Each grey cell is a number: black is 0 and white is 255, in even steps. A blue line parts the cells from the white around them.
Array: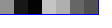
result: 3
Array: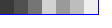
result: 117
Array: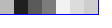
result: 90
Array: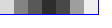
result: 88
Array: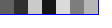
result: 202
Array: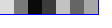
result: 10
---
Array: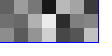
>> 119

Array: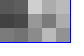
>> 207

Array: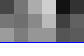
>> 172

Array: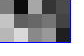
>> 167

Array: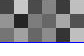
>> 75

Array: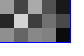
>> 170

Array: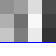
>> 221
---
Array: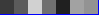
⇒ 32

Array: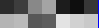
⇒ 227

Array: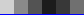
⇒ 28

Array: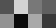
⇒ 11

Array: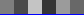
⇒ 53

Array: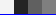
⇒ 36
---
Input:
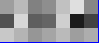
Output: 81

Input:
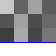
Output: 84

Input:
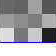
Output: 154

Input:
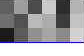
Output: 110

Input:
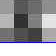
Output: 183

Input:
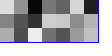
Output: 132
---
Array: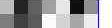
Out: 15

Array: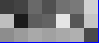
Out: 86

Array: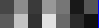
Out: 24

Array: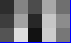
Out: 198

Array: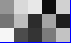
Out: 164

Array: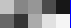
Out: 75

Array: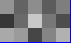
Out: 119

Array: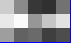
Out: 197

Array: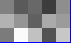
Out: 170
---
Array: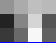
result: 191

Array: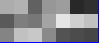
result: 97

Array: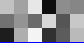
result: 231

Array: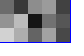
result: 141

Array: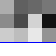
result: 104

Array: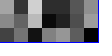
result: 208

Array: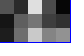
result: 223
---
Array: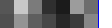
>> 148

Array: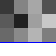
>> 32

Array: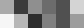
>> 183

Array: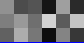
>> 153

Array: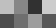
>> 111

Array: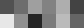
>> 144

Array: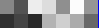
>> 68
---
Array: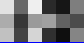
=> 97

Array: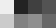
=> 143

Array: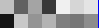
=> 118

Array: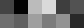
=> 147

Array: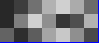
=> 79

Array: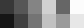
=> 154

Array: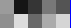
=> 171
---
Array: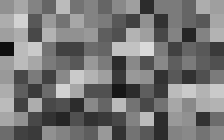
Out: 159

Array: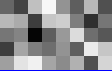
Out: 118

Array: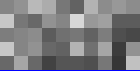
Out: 125

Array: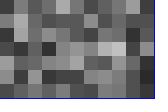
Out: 56

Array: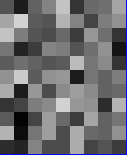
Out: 195
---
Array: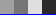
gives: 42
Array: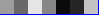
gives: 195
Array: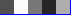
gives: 174
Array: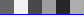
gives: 173
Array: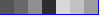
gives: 157
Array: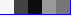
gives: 118
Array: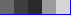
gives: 213
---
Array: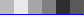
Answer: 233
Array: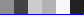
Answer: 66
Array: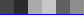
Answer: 43
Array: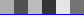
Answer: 81
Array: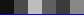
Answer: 74
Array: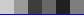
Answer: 154
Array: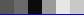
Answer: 106
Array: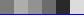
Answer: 173
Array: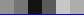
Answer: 117
